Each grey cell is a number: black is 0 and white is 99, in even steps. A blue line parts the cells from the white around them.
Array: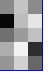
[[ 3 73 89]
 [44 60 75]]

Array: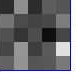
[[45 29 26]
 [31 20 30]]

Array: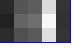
[[13 39 43]
 [17 31 35]]

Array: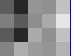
[[49 35 55]
 [35 15 66]]

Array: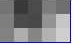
[[49 29 28]
 [50 67 52]]

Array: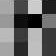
[[59  6  0]
 [72 23 73]]
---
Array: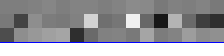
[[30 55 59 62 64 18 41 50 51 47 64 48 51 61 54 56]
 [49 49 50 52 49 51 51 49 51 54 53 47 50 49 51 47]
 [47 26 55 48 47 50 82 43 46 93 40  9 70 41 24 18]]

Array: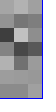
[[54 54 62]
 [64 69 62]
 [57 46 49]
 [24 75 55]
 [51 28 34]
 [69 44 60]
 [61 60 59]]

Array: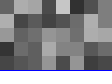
[[27 33 37 58 29 58 24 28]
 [39 67 64 29 77 19 31 49]
 [68 27 35 26 32 42 68 49]
 [59 38 43 58 54 43 67 65]
 [20 42 37 66 51 51 34 42]]

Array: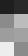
[[92 54]
 [12 16]
 [54 73]
 [61 63]]

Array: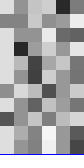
[[86 58 50 93 59 27]
 [86 57 76 80 16 48]
 [51 51 78 56 60 92]
 [86 57 57 91 41 38]
 [86 15 61 80 59 89]
 [86 72 26 65 77 46]
 [86 57 25 80 59 45]
 [55 84 73 31 59 79]
 [86 57 38 75 61 46]
 [33 57 76 49 73 83]
 [86 67 51 95 59 35]]

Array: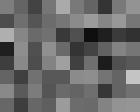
[[40 24 40 37 60 42 41 51 57 58]
 [49 39 26 46 66 47 39 20 47 57]
 [30 43 33 42 46 54 60 52 59 46]
 [68 52 41 44 22 31  6 12 23 19]
 [12 55 31 56 41 20 26 38 51 46]
 [24 53 30 51 62 25 43 11 31 34]
 [39 25 44 34 34 54 55 45 39 76]
 [53 35 48 33 41 39 43 21 39 44]]
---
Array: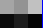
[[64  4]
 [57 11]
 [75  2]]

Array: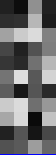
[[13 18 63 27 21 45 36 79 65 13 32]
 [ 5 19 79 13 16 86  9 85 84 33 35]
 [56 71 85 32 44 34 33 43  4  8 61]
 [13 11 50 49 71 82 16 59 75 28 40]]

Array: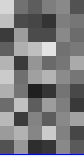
[[83 74 23 37 70 79 68 42 72 60 32]
 [44 29 61 68 23 43 45 75 23 69 59]
 [36 27 29 74 58 62 12 36 51 52 18]
 [49 20 29 88 41 70 20 61 36 79 21]
 [53 49 53 44 46 54 45 49 53 50 53]
 [32 46 42 47 66 46 28 22 63 27 35]]

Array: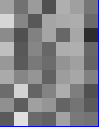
[[63 83 54 74 59 66 42 56 35]
 [44 52 31 34 35 52 82 36 87]
 [60 34 50 52 47 58 39 62 41]
 [31 64 64 40 42 38 51 58 38]
 [68 66 40 67 57 61 67 39 63]
 [62 67 65 68 62 65 49 45 47]
 [46 41 17 40 39 50 31 35 45]]

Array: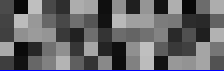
[[29 26 25 66 24]
 [ 3 73 56  4  7]
 [74 59 60 15 40]
 [28 40 58 44 50]
 [18 28 22 56 70]
 [67 43 13 21 37]
 [64 33 43 65 20]
 [ 6  7 20 14 53]
 [56 72 42  6  5]
 [12 62 39 56 50]
 [58 62 44 74 73]
 [ 7 48 51 36  7]
 [68 47 16 22 59]
 [ 3 17 31 25 57]
 [42 16 12 64 64]
 [67 38 69 46 32]]

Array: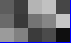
[[36 41 60]
 [24 22 50]
 [70 45 23]
 [75 52 29]
 [27 77  6]]

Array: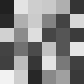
[[13 16 81 26 25 94]
 [88 68 54 44 73 80]
 [80 79 86 29 21 15]
 [78 51 27 75 88 53]
 [68 26 33 33 47 62]
 [20 84 23 89 25 22]]

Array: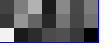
[[26 21 94]
 [49 58 10]
 [69 39 17]
 [11 15 29]
 [53 45 31]
 [28 27 22]
 [48 44  1]]
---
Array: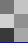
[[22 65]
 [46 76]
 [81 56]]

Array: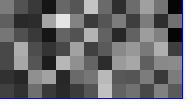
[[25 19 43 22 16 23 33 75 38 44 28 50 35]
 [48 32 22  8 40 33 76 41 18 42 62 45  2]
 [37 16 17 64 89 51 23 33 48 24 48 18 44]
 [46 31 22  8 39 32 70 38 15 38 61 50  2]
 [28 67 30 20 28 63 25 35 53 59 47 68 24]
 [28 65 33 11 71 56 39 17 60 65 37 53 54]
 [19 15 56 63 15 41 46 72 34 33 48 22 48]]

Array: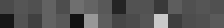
[[ 9 32 25 38 34  7 59 36 27 29 33 78 24 30 31 35]
 [29 33 31 38 30 43 39 34 14 32 32 22 36 31 33 31]]

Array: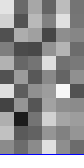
[[54 42 54 87 55 42]
 [88 41 65 39 73 45]
 [81 32 72 50 87 46]
 [31 67 62 27 55 52]
 [49 29 28 57 70 42]
 [69 40 45 86 44 47]
 [32 60 34 53 39 56]
 [86 36 56 61 96 32]
 [26 58 33 63 55 54]
 [68 11 45 81 64 61]
 [75 35 38 58 50 58]]

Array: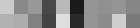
[[69 67 50 26 86 16 58 54 80 47]
 [79 53 59 28 72 10 58 56 58 52]]

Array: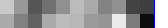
[[66 50 38 66 73 71 60 58 91 48  5]
 [78 59 33 44 56 73 66 51 56 26 24]]
